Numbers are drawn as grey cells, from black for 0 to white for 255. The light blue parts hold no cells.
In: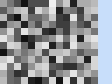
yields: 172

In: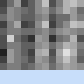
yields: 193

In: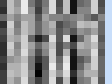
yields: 207

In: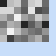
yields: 216

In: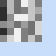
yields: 198
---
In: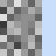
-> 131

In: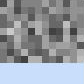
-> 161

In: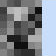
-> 91

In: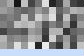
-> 168

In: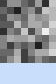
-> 144
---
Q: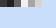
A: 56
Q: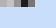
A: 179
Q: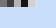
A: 117
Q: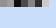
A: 146
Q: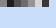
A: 134
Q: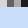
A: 214
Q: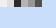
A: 239
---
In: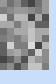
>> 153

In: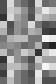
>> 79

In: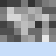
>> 51

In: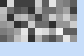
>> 48

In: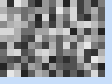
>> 203
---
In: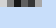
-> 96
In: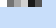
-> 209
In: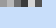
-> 59
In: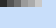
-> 155
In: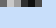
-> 47
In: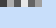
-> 231
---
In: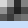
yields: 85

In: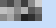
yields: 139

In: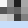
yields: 209

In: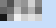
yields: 23

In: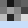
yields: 188

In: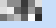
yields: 113

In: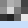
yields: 51

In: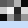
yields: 11

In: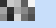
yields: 137

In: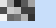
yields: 243
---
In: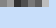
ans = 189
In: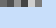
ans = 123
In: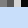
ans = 8
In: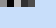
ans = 77
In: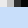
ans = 7
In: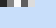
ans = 220
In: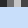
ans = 69
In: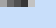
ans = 194
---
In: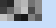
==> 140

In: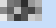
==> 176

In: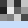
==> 197

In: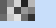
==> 183

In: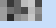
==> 72

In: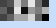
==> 38

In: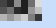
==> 220

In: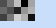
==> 164

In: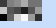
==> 115

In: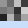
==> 62
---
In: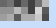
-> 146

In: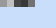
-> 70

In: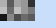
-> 192

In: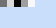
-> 7

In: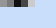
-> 17

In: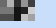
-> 20

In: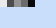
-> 148
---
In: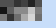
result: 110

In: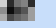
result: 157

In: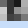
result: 120

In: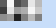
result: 128

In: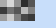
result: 58

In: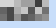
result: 145

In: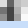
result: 249

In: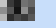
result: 87

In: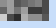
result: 87
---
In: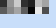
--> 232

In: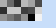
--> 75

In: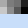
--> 86

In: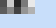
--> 148

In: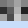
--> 176

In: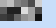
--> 161

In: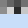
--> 42

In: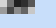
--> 100

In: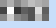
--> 221

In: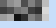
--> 47
